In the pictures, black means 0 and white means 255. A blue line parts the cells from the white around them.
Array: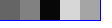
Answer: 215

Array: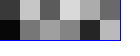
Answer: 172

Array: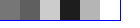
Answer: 181

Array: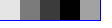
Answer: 1

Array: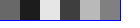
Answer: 185

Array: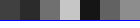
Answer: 98

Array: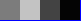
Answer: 67

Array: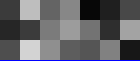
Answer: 31

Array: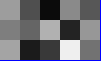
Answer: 138
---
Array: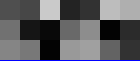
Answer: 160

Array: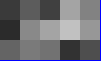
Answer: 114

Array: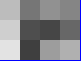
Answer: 63

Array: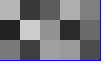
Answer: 160

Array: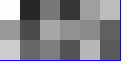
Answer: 83

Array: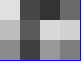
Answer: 64

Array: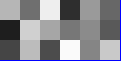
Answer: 250

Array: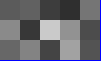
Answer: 68
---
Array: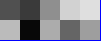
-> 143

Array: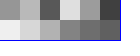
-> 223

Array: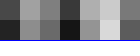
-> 175

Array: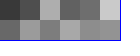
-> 97

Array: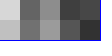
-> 141

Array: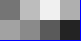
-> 189
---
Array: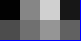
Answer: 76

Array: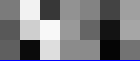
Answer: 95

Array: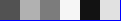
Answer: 82

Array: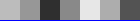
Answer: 188

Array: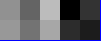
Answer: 152

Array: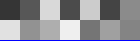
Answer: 225

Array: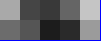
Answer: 108

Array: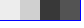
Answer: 237
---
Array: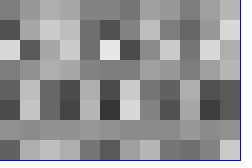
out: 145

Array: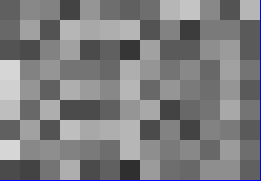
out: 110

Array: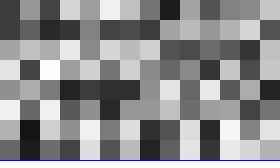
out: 227

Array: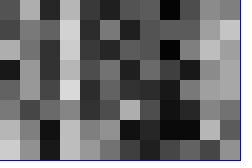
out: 91

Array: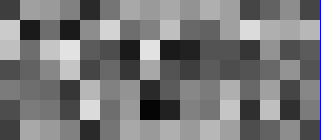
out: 123

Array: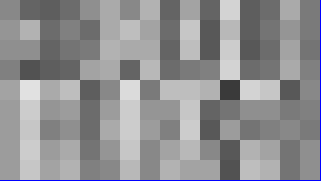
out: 143

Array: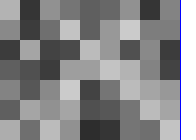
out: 165
